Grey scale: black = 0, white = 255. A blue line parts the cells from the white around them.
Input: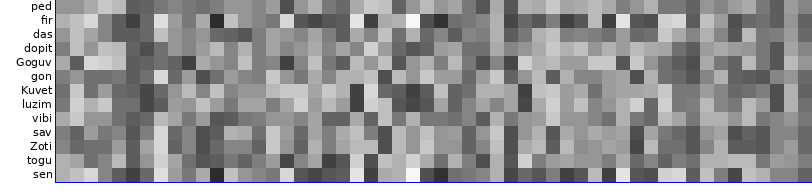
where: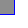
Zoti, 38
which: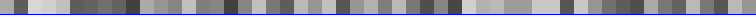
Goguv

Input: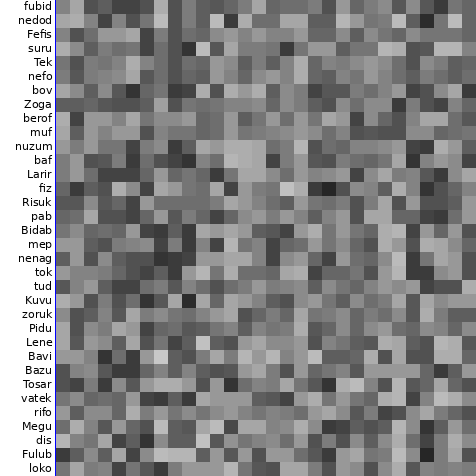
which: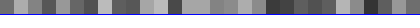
Megu
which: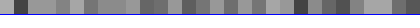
berof
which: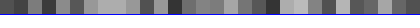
Tosar
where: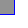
dis, 13
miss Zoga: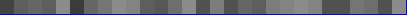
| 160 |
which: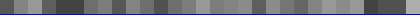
tud
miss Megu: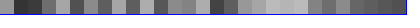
| 73 |

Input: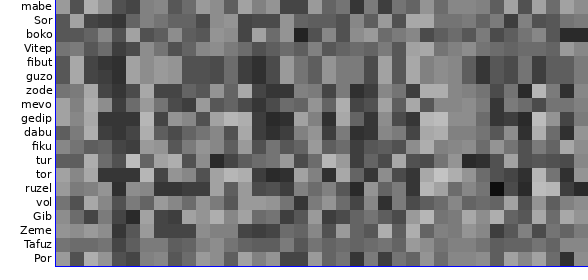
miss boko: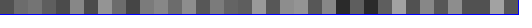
| 35 |
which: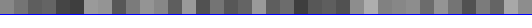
fiku

